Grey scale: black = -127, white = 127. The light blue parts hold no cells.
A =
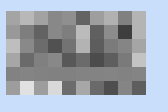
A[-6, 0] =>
36
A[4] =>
[2, 4, 2, 1, 1, 3, 3, 4, 2, 4]
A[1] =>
[25, -1, -29, 8, -1, 59, -31, 12, -65, 52]
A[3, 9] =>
67
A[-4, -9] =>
9
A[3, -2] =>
-5
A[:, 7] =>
[49, 12, -4, -33, 4, -49]
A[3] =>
[38, -21, 0, 8, -39, -20, -51, -33, -5, 67]
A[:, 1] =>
[56, -1, 9, -21, 4, 97]
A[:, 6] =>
[30, -31, -34, -51, 3, -21]
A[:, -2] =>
[0, -65, 5, -5, 2, 5]
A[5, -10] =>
29
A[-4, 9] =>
37
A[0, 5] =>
-28

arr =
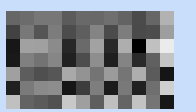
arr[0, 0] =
-25
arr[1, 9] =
-53
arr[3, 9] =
-85
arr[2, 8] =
46
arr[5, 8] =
-6
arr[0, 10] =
-25
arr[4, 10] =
-36
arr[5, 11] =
79
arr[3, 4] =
-94
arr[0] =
[-25, -19, -8, -8, -36, -22, -23, -16, -28, -52, -25, 50]
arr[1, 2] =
-42
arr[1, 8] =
-2
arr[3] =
[-102, 0, -12, 6, -94, -50, 14, -96, 4, -85, -31, 68]
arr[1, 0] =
-61
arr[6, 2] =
-36
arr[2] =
[-104, 33, 32, 11, -88, -21, 34, -86, 46, -127, 64, 107]
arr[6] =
[64, -28, -36, -46, 72, 31, -33, 63, -27, 67, -10, -104]
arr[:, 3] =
[-8, -3, 11, 6, -41, 13, -46]
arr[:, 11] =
[50, 30, 107, 68, -106, 79, -104]
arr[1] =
[-61, -7, -42, -3, -51, -33, 4, -52, -2, -53, -50, 30]
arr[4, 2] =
-48

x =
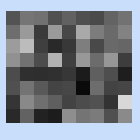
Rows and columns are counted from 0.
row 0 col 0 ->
-44
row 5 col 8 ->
-57
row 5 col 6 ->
-18
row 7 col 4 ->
14
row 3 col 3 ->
50
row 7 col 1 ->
-29
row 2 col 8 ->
-25
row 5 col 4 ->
-56
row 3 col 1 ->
-13
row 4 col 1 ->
-80
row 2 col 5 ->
-1
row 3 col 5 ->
24
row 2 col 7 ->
-22
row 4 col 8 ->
-97
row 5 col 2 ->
-38
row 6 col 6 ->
-46
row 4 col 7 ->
-49
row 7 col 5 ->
-11
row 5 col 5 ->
-117
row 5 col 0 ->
-47
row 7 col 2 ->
-93
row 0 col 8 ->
-13

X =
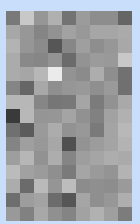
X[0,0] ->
-6
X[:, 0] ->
[-6, 39, 51, 43, 43, 5, 54, -69, -15, 4, 30, 59, 44, -17, 25]
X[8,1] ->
-36
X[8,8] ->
56
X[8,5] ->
24
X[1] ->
[39, 23, 5, 18, 34, 24, 38, 38, 42]
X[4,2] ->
55
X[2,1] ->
22
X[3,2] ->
6
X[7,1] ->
56
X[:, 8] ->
[-26, 42, 40, 72, -14, -15, 41, 49, 56, 51, 42, 51, 26, 46, -3]
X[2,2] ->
11
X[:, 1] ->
[72, 23, 22, 9, 38, -25, 55, 56, -36, 31, 54, 33, -20, 29, 1]
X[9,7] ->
36
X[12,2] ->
58
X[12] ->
[44, -20, 58, 21, 61, 12, 15, 13, 26]
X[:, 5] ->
[27, 24, 31, 19, 11, 25, 37, 17, 24, 19, 30, 37, 12, 37, 34]
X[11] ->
[59, 33, 27, 15, -5, 37, 26, 20, 51]
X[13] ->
[-17, 29, 35, -19, -41, 37, 15, 23, 46]
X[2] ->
[51, 22, 11, -41, 7, 31, 14, 23, 40]
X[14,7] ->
31
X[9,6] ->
28
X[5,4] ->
22
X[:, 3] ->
[48, 18, -41, 19, 107, 15, -9, 22, 44, 39, 45, 15, 21, -19, 16]
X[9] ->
[4, 31, 24, 39, -47, 19, 28, 36, 51]
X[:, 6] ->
[13, 38, 14, 27, 45, 15, -4, 1, -5, 28, 37, 26, 15, 15, 49]
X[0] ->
[-6, 72, 22, 48, -12, 27, 13, 13, -26]

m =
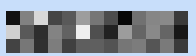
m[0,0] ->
-109
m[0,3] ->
-58
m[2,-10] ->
-2
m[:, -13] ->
[-109, 80, -60]
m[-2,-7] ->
-48
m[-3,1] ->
1
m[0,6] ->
-9
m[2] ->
[-60, -8, -79, -2, -63, -33, -32, -44, -9, -3, -42, -5, -69]
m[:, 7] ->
[-51, -93, -44]
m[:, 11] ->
[9, -26, -5]

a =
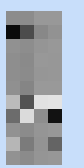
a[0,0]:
12
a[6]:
[59, -45, 97, 99]
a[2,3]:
24
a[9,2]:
19
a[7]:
[-19, 91, 14, -109]
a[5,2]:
25
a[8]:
[18, 11, 21, 24]
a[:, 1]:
[12, -51, 13, 10, 11, 5, -45, 91, 11, -4, 11]
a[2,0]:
17
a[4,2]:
22
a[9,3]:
-27
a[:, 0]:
[12, -116, 17, 14, 14, 16, 59, -19, 18, 54, 18]
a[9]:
[54, -4, 19, -27]
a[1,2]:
8

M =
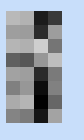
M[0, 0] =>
57
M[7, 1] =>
-5
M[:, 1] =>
[50, 28, 48, -41, 30, 23, 53, -5]
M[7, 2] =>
-106
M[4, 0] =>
34
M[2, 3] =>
-10
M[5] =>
[0, 23, -114, 1]
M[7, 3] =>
35

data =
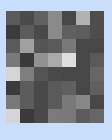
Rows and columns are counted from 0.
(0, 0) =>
-37
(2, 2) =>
-42
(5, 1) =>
-35
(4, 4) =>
-56
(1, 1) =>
-35
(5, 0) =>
-68
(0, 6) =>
-50
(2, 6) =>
-56
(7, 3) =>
-5
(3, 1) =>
-69
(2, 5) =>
-56
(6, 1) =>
-35
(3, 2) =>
18
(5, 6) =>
-31
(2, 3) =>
-37
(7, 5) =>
-35
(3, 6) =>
-38

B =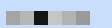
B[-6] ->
37
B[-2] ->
51
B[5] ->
26
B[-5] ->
54

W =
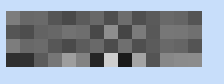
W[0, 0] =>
-2
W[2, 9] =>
-48
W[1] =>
[-42, -50, -28, -24, -13, -17, -55, 14, -58, -4, -39, -8, -9, -15]
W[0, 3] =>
-42
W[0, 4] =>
-54
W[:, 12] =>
[-26, -9, -26, 11]
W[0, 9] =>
-48
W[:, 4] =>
[-54, -13, -53, 30]
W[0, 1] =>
-23
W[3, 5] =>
2
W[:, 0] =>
[-2, -42, -2, -80]
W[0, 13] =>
-43
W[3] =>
[-80, -78, -36, -9, 30, 2, -90, 78, -101, 36, -43, 7, 11, 12]
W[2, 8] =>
-16
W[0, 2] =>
-21
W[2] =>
[-2, -23, -20, -40, -53, -35, -22, -51, -16, -48, -36, -22, -26, -43]

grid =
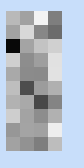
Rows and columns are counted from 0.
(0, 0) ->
57
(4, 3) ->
98
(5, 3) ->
48
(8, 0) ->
23
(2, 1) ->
36
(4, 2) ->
10
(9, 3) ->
61
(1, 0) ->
34
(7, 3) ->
49
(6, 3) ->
4
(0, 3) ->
-1
